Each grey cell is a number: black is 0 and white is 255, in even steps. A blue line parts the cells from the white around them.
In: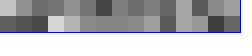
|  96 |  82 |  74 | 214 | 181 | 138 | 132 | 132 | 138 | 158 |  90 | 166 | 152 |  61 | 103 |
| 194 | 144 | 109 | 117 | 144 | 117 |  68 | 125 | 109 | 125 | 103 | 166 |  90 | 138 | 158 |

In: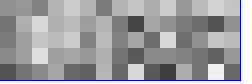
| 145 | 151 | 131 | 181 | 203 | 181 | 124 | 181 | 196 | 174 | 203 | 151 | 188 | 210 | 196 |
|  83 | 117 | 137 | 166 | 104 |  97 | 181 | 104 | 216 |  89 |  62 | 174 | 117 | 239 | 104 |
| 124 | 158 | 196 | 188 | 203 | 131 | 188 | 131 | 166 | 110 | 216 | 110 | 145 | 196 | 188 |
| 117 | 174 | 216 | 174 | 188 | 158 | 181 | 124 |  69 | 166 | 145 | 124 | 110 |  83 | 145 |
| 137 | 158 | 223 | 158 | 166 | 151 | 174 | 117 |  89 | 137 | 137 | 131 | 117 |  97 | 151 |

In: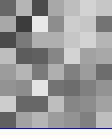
| 103 | 182 |  75 | 168 | 190 | 211 | 198 |
| 190 |  91 |  97 | 135 | 211 | 162 | 168 |
| 205 | 103 | 103 | 190 | 135 | 141 | 162 |
| 155 | 182 | 121 | 175 | 129 | 155 | 109 |
|  75 | 121 | 175 | 175 | 198 | 211 | 182 |
|  97 | 162 | 182 | 155 | 147 | 129 | 190 |
| 147 | 141 | 227 | 115 | 109 | 129 | 147 |
| 168 |  59 | 233 | 141 | 205 | 198 | 115 |

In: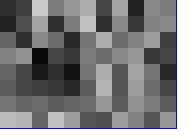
| 131 | 145 |  10 |  70 |  56 | 123 | 108 | 138 | 151 |  56 |  70 |
| 100 |  70 |  25 |  48 |  17 | 116 | 172 |  85 | 165 | 116 |  40 |
|  93 |  70 |  63 |  56 |  40 |  93 | 180 |  85 | 158 | 108 |  70 |
| 186 | 180 | 100 | 194 | 158 |  85 |  78 | 158 | 131 |  85 | 151 |
| 116 | 100 | 108 |  93 | 100 | 108 | 151 |  93 | 145 | 123 |  93 |
| 100 |  48 | 138 | 108 |  40 | 116 | 172 | 108 | 131 | 158 |  63 |
|  33 |  78 | 165 |  48 | 123 | 194 |  48 | 138 |  56 | 131 | 138 |
|  48 |  63 | 202 | 123 | 151 | 172 |  70 | 165 |  33 | 138 | 123 |

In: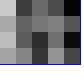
| 189 |  92 |  45 | 113 |  12 |
| 163 | 133 |  53 | 148 |  69 |
| 203 |  61 | 105 |  77 |   4 |
| 169 |  98 | 120 | 127 |  85 |

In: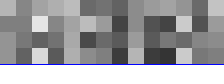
| 148 | 120 |  98 | 114 | 169 |  74 | 106 |  90 | 155 |  90 | 120 | 106 | 134 | 140 |
| 181 | 134 | 163 | 175 | 188 | 106 | 114 |  98 | 140 | 155 | 163 | 148 | 106 | 195 |
| 148 |  98 | 217 |  90 | 175 | 140 | 127 |  60 | 181 |  60 |  52 | 203 | 120 | 127 |
| 127 | 127 | 229 | 134 | 163 | 188 | 155 |  68 | 140 |  82 |  68 | 203 |  82 | 155 |
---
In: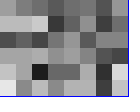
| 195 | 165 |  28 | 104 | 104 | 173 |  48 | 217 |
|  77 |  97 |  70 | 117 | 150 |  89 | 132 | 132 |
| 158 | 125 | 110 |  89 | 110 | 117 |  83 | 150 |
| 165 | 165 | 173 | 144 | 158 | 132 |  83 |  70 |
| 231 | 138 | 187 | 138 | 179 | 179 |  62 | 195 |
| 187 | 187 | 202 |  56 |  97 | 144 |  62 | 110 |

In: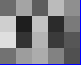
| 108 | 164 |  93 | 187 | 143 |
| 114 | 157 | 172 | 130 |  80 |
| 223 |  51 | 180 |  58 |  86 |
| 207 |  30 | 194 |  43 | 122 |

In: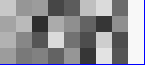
| 164 | 186 |  46 | 171 | 143 |  99 |  54 | 143 | 248 |
| 178 | 135 |  85 | 219 | 114 |  77 | 206 |  77 | 248 |
| 156 | 121 | 129 |  99 | 150 |  54 | 227 |  85 | 248 |
| 200 | 150 | 156 |  70 |  92 | 192 | 219 | 107 | 248 |

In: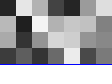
|  60 |  94 |  52 | 106 | 236 |  73 | 122 |
| 170 |  52 | 148 | 214 | 206 | 148 | 136 |
|  37 | 230 | 178 |  67 |  37 | 155 | 222 |
| 185 |  31 | 244 | 178 | 199 | 193 | 129 |

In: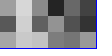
|  88 | 208 |  96 | 147 |  81 |  51 |
| 159 | 215 | 139 |  36 | 104 |  66 |
| 166 | 201 | 194 | 125 | 117 | 153 |

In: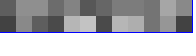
|  66 | 137 |  94 |  74 | 182 | 195 |  74 | 182 | 174 | 116 | 150 |  66 |
|  94 | 143 | 143 | 108 | 131 |  87 | 102 | 124 | 124 | 116 | 166 | 137 |

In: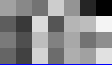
| 161 | 136 | 115 | 205 | 148 |  37 |   1 |
| 122 |  79 | 189 | 129 | 168 | 115 | 142 |
| 101 |  65 | 211 | 108 | 174 | 161 | 225 |
|  93 |  57 | 219 |  85 | 181 | 189 | 244 |

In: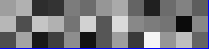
|  78 | 164 |  25 |  63 | 142 |  19 |  86 | 158 |  57 | 245 | 150 | 191 | 100 |
| 158 | 177 |  45 |  51 | 124 | 108 | 150 | 170 | 100 |  32 | 108 | 130 |  93 |
| 183 |  78 | 197 | 177 | 116 | 210 |  86 | 218 | 136 | 124 | 116 |  11 | 136 |
